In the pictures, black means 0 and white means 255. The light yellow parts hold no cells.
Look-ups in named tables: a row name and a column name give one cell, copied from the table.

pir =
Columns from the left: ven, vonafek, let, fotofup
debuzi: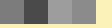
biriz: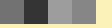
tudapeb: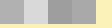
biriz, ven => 114
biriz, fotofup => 134
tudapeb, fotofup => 169
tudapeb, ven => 177
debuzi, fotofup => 139
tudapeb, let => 158
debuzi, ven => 124
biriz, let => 157
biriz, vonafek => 52
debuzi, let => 157
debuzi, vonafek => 74
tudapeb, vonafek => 217
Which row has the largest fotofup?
tudapeb

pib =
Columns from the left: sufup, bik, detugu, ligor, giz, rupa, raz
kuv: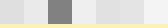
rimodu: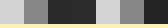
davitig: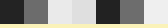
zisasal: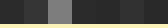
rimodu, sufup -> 211
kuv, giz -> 225
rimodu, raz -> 36
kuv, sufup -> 223
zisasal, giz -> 41
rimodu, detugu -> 42
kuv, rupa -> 228
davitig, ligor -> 223
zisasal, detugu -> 125

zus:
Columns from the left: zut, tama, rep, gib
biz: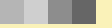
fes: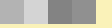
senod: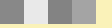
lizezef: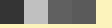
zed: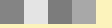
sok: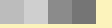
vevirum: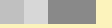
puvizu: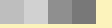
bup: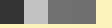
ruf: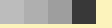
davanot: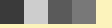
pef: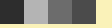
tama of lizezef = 191
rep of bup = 113
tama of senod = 233
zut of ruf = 188
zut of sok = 188
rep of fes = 131
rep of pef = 108
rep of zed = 124
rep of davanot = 90
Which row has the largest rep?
ruf

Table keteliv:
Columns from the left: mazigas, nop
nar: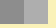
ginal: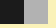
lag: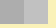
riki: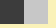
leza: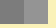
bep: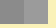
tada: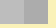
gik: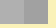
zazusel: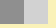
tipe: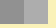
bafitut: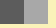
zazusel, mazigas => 143
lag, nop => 193
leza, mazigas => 124
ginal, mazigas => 27
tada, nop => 172
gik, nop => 161
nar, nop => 174
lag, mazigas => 173
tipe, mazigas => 145
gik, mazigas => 176
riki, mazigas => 60
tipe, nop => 173
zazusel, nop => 210
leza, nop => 148
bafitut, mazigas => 92

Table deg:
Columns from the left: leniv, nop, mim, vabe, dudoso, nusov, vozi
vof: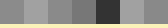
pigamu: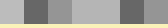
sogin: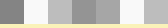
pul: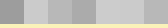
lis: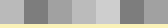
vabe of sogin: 148
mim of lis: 161
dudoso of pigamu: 181
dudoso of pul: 204
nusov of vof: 161
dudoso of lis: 206
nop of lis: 125

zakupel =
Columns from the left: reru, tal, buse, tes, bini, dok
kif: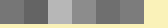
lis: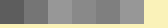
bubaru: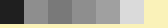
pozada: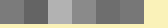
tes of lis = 137
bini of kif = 111
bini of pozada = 110
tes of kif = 140
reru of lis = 93
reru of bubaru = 31
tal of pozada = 100
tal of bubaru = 142
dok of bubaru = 218
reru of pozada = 123
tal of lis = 117
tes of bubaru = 142
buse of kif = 183

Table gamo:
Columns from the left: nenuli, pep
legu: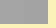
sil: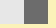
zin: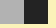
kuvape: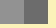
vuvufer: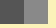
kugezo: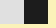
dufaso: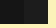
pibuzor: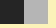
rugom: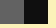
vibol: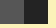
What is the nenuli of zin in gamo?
178
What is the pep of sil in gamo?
108
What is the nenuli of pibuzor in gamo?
37
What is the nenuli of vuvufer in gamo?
85
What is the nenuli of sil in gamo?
231
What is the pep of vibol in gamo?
35
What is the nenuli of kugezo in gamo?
224
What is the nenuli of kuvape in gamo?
146
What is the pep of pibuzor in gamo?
181
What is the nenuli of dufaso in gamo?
21

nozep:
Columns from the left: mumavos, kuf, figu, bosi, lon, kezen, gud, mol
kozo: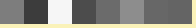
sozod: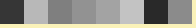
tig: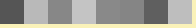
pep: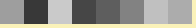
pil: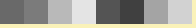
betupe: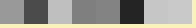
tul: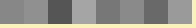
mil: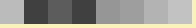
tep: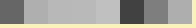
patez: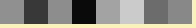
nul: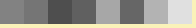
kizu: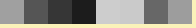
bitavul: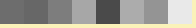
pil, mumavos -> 105
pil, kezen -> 64
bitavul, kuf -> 103
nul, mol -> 224
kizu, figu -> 54
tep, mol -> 174
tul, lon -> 119
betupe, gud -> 198
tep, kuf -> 175
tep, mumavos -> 102
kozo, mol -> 100
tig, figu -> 135
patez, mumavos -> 144
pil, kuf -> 123
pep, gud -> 192
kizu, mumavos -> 160
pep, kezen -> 130
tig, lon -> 137

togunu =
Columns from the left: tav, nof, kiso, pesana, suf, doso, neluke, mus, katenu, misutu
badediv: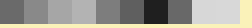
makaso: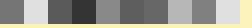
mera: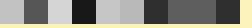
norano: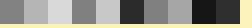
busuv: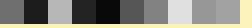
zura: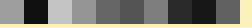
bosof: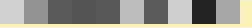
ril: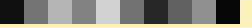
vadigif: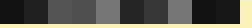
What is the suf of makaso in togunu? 136
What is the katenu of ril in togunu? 144
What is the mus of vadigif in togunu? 117
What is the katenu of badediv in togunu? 215
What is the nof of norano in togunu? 181
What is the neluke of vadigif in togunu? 55
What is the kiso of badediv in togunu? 166
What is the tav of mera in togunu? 193
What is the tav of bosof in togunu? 208
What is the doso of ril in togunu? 114

